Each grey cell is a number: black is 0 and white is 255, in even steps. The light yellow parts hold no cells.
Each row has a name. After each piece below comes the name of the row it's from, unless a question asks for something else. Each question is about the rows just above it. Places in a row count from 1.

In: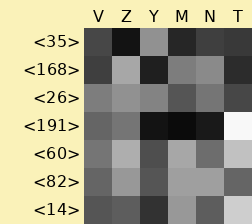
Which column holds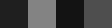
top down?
Y
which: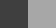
<168>

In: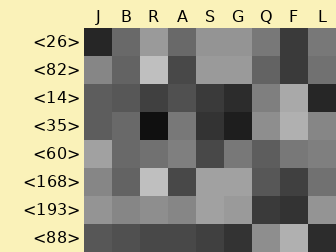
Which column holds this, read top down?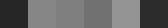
L
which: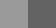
<82>
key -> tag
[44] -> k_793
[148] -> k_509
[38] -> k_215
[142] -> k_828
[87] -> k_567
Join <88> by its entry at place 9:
k_793
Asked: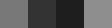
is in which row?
<35>
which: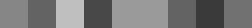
<82>

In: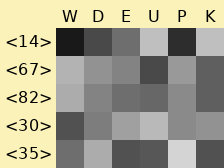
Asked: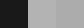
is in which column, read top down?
W
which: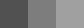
<30>
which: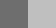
<14>
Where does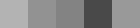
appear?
<67>
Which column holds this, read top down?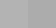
W
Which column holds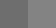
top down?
E

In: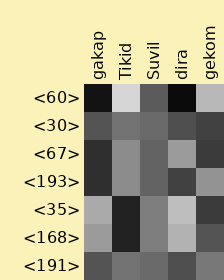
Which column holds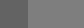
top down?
Suvil
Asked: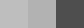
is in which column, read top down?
dira
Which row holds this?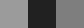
<168>

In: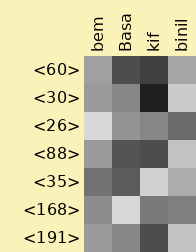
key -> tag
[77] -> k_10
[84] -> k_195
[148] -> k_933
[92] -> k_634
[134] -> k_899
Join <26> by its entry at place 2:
k_933
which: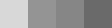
<26>
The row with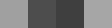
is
<60>
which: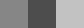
<191>
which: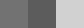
<35>
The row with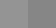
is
<26>

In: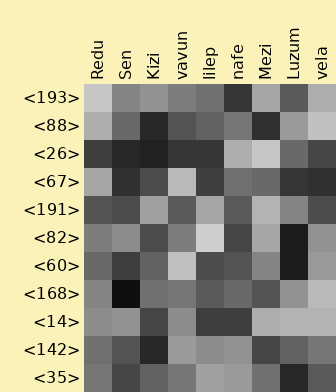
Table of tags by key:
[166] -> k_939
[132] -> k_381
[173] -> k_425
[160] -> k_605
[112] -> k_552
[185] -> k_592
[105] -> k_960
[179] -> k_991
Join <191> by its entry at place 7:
k_991
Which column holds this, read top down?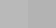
vela
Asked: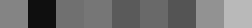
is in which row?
<168>
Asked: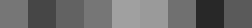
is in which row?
<35>
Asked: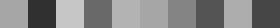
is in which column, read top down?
Mezi

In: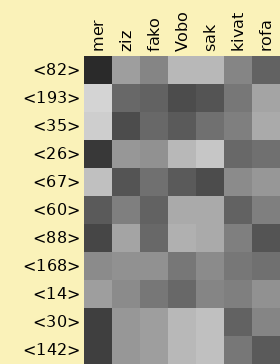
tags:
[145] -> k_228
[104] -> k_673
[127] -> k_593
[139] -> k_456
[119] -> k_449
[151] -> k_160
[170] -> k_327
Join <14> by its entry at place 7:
k_228
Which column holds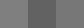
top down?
kivat
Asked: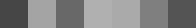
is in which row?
<88>
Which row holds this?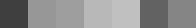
<30>
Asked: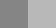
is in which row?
<82>

